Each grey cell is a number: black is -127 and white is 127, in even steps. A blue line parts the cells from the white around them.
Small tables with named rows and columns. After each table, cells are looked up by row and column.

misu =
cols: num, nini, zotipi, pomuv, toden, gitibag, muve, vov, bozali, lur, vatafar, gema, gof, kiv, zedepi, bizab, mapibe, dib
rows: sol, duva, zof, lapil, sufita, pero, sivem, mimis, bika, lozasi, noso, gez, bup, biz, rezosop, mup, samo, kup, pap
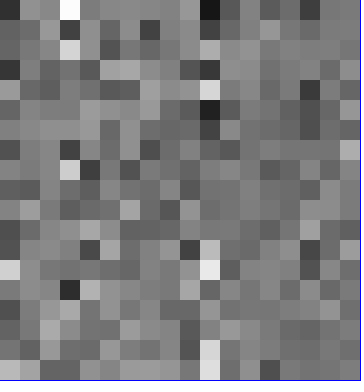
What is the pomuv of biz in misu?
-13
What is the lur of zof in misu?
11
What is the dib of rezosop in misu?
-5
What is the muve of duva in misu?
12
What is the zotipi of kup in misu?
24
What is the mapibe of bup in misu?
-19
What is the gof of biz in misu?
3
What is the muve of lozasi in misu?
-13
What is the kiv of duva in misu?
22
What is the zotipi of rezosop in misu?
6
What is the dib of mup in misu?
-16
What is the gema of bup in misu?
-16
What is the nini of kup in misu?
-29
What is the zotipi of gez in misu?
6
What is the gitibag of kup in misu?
23
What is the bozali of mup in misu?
-23
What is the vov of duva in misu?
-61
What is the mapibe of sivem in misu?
-18
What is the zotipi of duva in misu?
24

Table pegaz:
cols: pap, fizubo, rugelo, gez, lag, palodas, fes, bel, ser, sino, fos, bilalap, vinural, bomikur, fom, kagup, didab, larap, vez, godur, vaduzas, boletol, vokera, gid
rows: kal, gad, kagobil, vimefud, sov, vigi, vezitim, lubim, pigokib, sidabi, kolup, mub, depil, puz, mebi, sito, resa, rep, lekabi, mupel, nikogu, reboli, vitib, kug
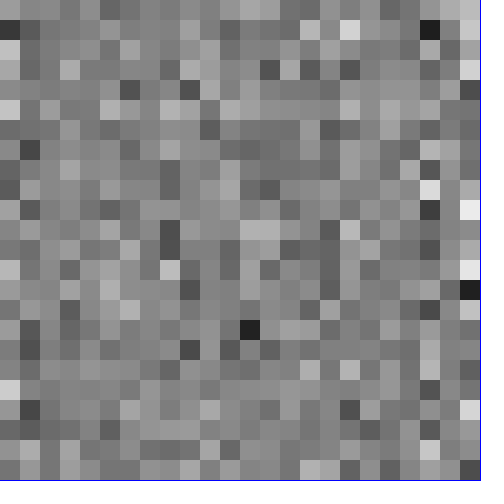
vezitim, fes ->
-5
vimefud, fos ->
28
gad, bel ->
3
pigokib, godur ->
-15
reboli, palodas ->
-31
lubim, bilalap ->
-18
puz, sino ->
-22
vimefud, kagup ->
-37
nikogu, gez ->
5
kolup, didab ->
13
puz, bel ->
-10
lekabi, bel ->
-6
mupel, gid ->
-11
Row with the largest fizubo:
vitib

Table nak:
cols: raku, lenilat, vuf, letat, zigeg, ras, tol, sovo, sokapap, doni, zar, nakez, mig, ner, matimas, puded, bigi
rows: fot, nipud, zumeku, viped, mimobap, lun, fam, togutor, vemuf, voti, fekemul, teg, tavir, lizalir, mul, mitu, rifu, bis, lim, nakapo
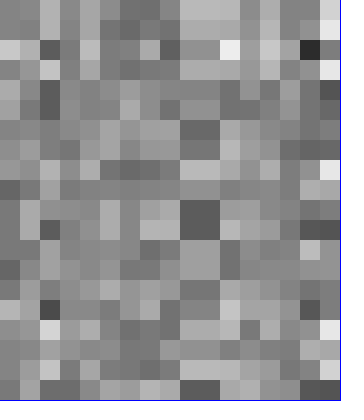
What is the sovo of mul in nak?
32
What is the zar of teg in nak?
-35
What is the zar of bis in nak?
17
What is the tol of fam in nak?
21
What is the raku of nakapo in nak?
-6
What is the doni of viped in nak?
44
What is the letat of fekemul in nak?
13
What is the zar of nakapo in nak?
-35
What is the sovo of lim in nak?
-16
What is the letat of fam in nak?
9
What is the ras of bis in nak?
12

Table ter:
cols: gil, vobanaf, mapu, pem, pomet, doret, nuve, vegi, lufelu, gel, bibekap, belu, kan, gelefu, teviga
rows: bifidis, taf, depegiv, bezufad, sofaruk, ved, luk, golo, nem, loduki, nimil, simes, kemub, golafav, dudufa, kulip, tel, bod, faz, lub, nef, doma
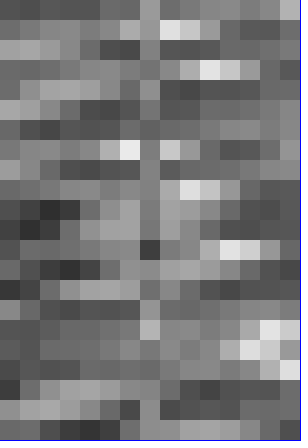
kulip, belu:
-6
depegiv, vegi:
1
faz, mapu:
-46
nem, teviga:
9
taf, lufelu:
96
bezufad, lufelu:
8
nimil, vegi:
-4
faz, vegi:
-21
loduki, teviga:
-38
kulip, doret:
-45
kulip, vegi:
20
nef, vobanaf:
34
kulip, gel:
-23

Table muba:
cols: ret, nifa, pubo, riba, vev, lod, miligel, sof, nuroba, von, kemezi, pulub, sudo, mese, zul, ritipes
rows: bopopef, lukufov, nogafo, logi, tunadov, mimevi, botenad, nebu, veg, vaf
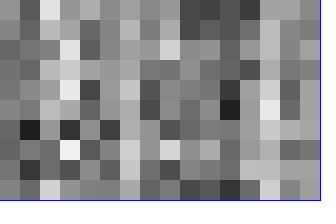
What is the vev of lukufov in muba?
-24
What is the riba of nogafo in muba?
97
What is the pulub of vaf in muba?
-74
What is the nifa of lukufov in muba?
-27
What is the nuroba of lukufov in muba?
43
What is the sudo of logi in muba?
-47
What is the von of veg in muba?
5
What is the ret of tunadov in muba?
-9
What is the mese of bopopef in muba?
35
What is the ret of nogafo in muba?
-24
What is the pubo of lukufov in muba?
57
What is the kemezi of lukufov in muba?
-34
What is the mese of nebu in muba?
49
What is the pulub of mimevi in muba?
-95
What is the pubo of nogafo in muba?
1
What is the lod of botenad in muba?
-63
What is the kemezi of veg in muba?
-7
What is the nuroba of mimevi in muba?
10

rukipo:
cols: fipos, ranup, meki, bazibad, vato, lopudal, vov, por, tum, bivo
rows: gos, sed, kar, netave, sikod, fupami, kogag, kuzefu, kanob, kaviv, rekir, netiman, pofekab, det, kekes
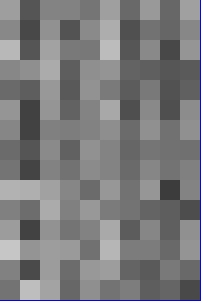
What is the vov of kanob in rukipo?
-21
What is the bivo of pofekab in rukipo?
20
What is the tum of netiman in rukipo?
-32
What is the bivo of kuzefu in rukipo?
-15
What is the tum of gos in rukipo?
-24
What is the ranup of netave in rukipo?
15
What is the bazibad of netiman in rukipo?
-11
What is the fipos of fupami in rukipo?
21
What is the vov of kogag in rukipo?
-20
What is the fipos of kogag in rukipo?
6
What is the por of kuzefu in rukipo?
-10
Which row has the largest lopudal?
kar

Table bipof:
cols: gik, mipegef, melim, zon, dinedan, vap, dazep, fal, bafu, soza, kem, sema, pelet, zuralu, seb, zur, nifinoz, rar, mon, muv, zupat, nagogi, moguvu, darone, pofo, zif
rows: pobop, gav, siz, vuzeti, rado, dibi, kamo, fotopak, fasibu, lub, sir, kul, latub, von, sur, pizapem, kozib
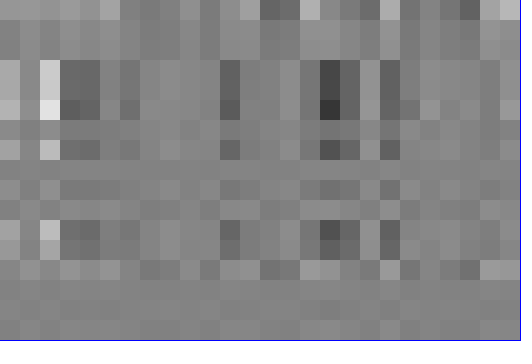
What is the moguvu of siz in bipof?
-1
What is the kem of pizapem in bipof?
5
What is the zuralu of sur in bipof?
2
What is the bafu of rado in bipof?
11
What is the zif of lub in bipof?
2
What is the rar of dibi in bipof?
-27
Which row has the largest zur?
pobop

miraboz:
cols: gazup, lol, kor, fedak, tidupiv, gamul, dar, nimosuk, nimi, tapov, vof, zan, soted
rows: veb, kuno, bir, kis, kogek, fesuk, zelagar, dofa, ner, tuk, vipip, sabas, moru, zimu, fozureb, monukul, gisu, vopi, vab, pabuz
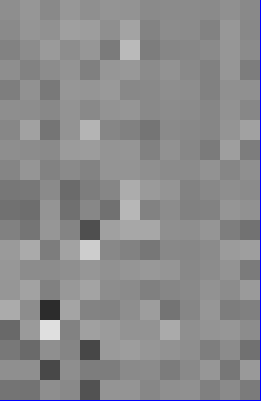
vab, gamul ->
-2
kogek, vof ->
1
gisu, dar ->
19
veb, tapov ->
11
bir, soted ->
11
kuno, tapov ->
11
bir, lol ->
12
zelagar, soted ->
33
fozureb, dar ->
11
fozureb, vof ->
18
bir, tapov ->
7
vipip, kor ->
20
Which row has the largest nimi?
gisu

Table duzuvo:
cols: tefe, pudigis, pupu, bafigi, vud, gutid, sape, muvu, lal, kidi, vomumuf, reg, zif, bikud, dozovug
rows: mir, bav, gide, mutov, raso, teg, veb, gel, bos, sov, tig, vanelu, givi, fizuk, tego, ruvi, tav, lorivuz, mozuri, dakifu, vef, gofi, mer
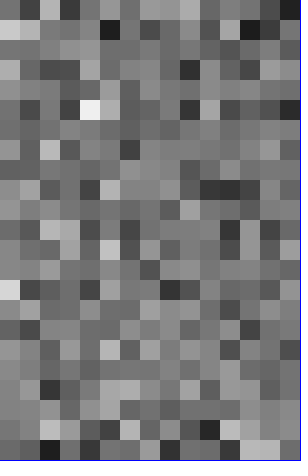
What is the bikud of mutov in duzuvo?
27
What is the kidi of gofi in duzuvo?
-42
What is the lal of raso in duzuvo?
-7
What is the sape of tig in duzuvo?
-23
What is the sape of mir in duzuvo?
-16
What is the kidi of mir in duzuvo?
43
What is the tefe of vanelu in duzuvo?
-19
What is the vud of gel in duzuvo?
3
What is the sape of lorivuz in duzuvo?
-30

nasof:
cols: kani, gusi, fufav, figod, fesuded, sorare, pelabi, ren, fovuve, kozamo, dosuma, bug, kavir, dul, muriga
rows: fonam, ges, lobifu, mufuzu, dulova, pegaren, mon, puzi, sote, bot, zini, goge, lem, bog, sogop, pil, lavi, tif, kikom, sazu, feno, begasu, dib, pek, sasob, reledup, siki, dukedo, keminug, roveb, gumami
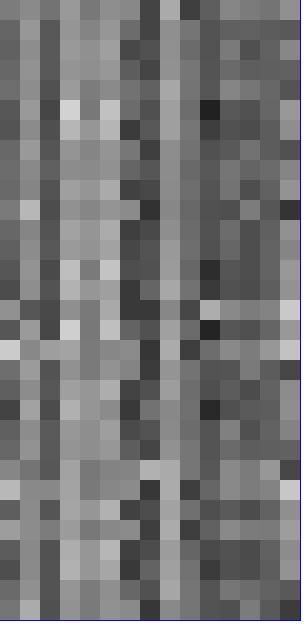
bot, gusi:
5
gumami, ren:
-72
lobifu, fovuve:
16
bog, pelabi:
-49
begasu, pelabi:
-53
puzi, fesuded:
5
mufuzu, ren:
-58
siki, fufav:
-3
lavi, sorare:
63
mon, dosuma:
-65
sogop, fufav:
-44
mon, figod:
54
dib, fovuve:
17
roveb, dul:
-29
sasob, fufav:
8
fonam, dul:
-11

